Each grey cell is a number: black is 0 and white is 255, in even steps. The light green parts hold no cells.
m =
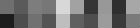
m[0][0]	111
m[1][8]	58
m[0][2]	125
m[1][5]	96
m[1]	[29, 77, 113, 84, 190, 96, 78, 156, 58, 122]
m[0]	[111, 90, 125, 119, 216, 162, 53, 152, 47, 167]

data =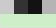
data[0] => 203
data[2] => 18
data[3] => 180

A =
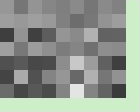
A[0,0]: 151
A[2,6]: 177
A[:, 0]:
[151, 158, 62, 159, 80, 68, 107]
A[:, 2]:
[148, 159, 64, 156, 72, 81, 88]
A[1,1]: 152
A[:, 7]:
[138, 147, 98, 142, 96, 118, 99]
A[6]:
[107, 71, 88, 75, 132, 228, 132, 99, 59]
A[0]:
[151, 118, 148, 134, 127, 138, 118, 138, 129]
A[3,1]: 120
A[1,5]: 109
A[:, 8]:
[129, 157, 99, 139, 63, 146, 59]
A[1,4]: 128
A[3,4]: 124
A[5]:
[68, 170, 81, 132, 150, 104, 177, 118, 146]
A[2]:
[62, 147, 64, 93, 149, 138, 177, 98, 99]

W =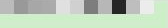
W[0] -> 187
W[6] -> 125
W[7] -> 183
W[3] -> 170

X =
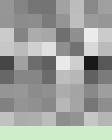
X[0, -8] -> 150
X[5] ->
[103, 134, 134, 107, 189, 183, 97, 123]
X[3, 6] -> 216
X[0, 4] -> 162
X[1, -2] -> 154
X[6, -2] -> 137
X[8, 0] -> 193
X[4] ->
[70, 161, 109, 96, 233, 207, 25, 88]
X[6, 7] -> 158
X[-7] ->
[203, 132, 172, 167, 111, 143, 235, 203]
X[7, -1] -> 142
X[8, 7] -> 181
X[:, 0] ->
[150, 149, 203, 199, 70, 103, 149, 129, 193]
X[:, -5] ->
[116, 123, 167, 224, 96, 107, 144, 136, 188]
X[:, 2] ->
[117, 141, 172, 208, 109, 134, 140, 144, 174]
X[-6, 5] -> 114

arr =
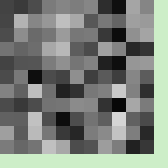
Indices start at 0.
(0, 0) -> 67
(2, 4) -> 155
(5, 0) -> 75
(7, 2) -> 76
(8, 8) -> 213
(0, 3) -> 123
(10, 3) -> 192
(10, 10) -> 55
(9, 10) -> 40
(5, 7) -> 90
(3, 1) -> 100
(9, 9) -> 126
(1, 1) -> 179
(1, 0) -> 69
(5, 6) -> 63
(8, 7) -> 94
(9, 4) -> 57
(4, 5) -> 117
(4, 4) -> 144
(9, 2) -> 186
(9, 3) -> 119
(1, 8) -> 100
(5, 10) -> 92
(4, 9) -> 150
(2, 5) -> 119
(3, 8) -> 131
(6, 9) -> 129
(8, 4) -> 13
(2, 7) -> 56
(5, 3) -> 76
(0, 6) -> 134
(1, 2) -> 134
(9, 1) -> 91
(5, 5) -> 143
